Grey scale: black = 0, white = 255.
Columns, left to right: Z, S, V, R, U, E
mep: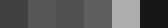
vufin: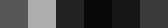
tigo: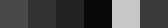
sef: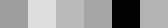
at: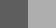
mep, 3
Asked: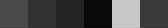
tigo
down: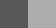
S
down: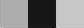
U
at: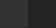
tigo, 1
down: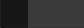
E

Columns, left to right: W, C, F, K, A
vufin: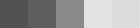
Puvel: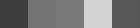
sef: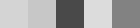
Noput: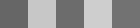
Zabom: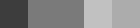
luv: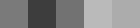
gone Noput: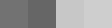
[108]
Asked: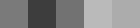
luv
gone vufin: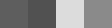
[226]
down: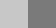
C
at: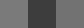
luv, 0
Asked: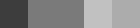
Zabom
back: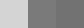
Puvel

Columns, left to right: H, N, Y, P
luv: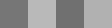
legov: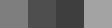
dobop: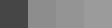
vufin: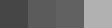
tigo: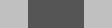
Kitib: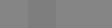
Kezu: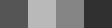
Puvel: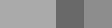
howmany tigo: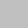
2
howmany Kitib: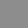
0
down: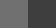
Y

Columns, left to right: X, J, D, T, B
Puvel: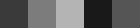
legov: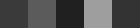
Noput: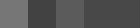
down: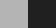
D
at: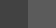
Noput, 1
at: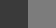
Puvel, 0
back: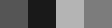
Puvel
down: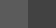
J
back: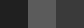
legov
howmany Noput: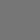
1

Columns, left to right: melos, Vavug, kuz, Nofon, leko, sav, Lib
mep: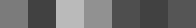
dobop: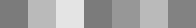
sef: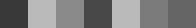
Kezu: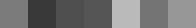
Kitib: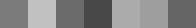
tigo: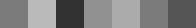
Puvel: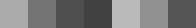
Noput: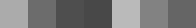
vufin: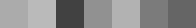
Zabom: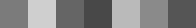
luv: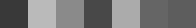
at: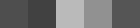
Puvel, 2
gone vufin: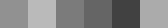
[178]
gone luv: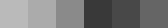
[93]

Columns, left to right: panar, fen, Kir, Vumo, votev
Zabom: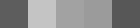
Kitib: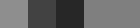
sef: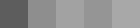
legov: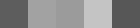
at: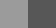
Zabom, 3
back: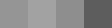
sef
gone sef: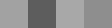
[149]
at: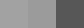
Zabom, 2
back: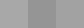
sef

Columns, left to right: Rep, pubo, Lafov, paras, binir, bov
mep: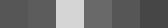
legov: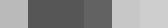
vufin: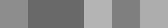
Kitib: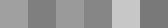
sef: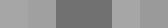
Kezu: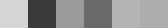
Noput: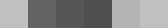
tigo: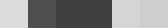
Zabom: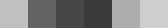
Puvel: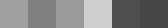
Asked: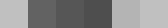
Noput
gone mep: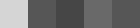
[92]

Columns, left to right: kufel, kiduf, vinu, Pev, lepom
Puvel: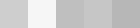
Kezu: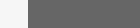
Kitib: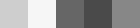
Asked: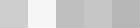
Puvel
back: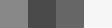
Kitib
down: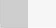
kufel
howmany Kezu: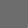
0
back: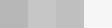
Puvel
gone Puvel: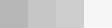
[191]
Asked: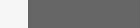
Kezu

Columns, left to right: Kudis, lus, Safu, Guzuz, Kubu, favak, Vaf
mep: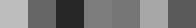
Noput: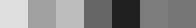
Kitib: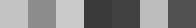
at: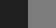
Noput, 4
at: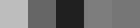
Noput, 2
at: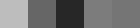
mep, 0
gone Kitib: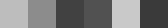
[195]

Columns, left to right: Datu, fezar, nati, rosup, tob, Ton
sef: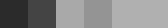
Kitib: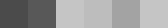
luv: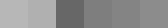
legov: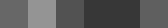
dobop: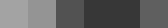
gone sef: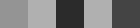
[169]
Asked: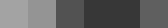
dobop
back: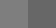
luv

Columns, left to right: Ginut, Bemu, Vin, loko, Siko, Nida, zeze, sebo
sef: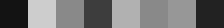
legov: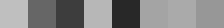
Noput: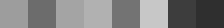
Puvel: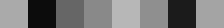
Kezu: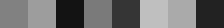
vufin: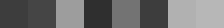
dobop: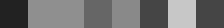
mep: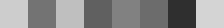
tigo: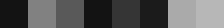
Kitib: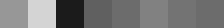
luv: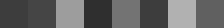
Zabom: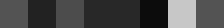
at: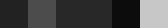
Zabom, 1
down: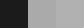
zeze

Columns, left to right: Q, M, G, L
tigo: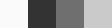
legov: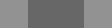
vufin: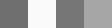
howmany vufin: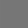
1
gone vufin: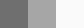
[118]
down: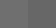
G
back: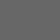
legov
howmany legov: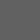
0
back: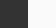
tigo

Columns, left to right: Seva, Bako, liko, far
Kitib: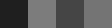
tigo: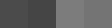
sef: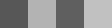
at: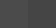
tigo, 0
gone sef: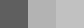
[87]
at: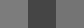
Kitib, 1

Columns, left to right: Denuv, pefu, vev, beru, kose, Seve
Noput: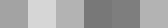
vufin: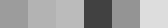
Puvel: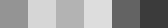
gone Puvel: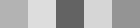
[59]
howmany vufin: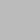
1
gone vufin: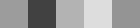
[187]
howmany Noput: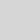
1

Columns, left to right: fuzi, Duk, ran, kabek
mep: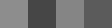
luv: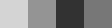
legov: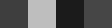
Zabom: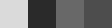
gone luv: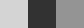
[119]
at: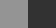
luv, 1
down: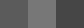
kabek

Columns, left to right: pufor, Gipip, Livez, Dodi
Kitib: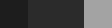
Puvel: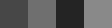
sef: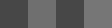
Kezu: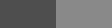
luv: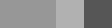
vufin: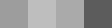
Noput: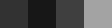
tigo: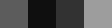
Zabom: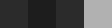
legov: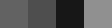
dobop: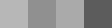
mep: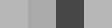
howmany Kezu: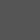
0
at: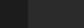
Kitib, 0
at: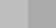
vufin, 1
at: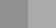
dobop, 1

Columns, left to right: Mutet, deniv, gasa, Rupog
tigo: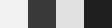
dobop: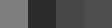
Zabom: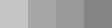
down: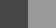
gasa
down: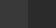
deniv
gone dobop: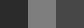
[78]
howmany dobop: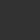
0

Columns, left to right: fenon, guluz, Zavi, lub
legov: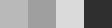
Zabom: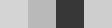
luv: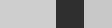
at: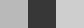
Zabom, 1
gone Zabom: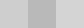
[55]
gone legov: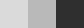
[159]
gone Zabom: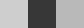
[212]
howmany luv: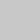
1
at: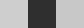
luv, 1

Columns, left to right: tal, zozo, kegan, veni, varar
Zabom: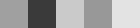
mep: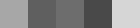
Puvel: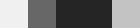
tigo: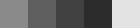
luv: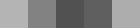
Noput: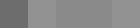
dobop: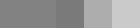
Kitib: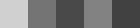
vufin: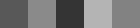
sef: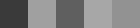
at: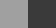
Zabom, 0
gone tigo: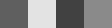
[44]
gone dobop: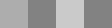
[122]
